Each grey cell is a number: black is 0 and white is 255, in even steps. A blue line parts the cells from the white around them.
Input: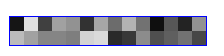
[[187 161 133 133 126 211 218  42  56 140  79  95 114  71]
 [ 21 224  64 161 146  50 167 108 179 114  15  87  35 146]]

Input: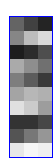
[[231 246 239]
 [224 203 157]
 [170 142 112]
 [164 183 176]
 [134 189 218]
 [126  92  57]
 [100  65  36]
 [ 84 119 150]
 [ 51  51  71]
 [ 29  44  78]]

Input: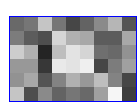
[[205 176  36 190 227 213 111 105 146]
 [197  78 138  99 118 105 160 246  62]
 [152 152  55 233 227 239  70 124 160]
 [146 168  84 131 176 152 190 131  70]
 [124  92  78 213 176 168  92  92 168]
 [105 118 197 118  70  99 138 182  84]]

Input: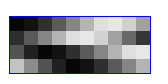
[[195 140  83  33   6  18  47  90 133 180]
 [ 83  33   6  18  47  90 133 180 223 231]
 [ 47  90 133 180 223 231 209 161 105  54]
 [  6  18  47  90 133 180 223 231 209 161]]

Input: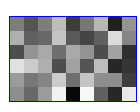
[[225 203 175  77 162  84 189  39  53]
 [175  96 104 196  90  69  96 219 133]
 [155 119 133 203 111 196 141 141  61]
 [141 104 155 241   9 248  96  39 233]
 [125  84 125 189  61 119 183  32 147]
 [ 77 147 169 111 169 147  77 162  47]]

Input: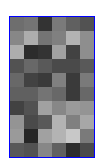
[[173  44  51 161  66 142]
 [154  38 161 179 200 122]
 [148  74  89 179 128 167]
 [135 173 116 128 179 142]
 [110 116  51 122  96  82]
 [104  66  58 128  58 122]
 [ 96  96 116 104  58 104]
 [ 89  82 135  96  44  74]
 [ 82 104  89  74  74  89]
 [ 66  82 161 135 154 148]]

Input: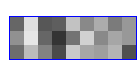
[[145 230 102  52 115 209 137 166 152]
 [109 187 130  74 202 166 158 180  80]
 [102 223  87  94 194 137 172 123 152]]
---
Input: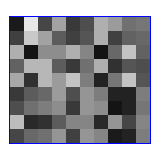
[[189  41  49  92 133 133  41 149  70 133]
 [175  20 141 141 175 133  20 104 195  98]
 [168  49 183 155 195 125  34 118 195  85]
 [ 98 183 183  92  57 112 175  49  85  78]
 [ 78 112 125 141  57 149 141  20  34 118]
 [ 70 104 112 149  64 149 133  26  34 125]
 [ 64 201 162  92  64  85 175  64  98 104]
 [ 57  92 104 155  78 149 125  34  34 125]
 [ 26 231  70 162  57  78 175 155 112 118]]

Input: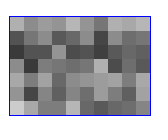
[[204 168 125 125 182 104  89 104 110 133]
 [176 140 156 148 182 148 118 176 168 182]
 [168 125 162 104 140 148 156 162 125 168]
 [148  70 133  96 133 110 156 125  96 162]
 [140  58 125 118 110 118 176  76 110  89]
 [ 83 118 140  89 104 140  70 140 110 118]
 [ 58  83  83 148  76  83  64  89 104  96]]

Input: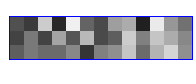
[[ 94 121 107 107 136  53 128 143 197 107 179 212 143]
 [ 80  59 204  40 240 100  74 158 172  32 234 151 113]
 [ 67 121  67 164  86 185  74  94 204 128 197 172 136]]

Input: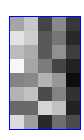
[[247 165 124  68  34]
 [227 206  89 118  41]
 [219 158  41 110  75]
 [187 171  89 145  62]
 [179 193  75 131  49]
 [165 199  68 137  55]
 [131 137 179 151  13]
 [104 104 213 193  34]]

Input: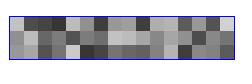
[[194  77  69  54 188 144  62 152 158  62 174 180  91 152  83 209]
 [152 166  83 116 202  54  69 116 103  97 130 180  62 136 130  91]
 [144 188 103 124  83 124 110 194 188 166 136 166 144  77 136 116]]

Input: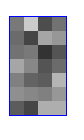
[[166 135  84 107]
 [143 135 128 151]
 [128  99  92 181]
 [121 203  77 114]
 [114 121  51  84]
 [107  69 166 151]
 [ 92  69 174 174]]

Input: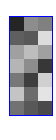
[[196 108 228]
 [181 141  55]
 [160 189 160]
 [120  62 208]
 [114  88  74]
 [ 95  88 221]
 [ 37 141 128]]

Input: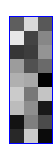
[[231  67 135]
 [203 120 196]
 [188 142  25]
 [176 169   3]
 [156  81 106]
 [ 94 217  88]
 [ 54  61 148]
 [ 40 203  11]
 [ 19 127  75]]
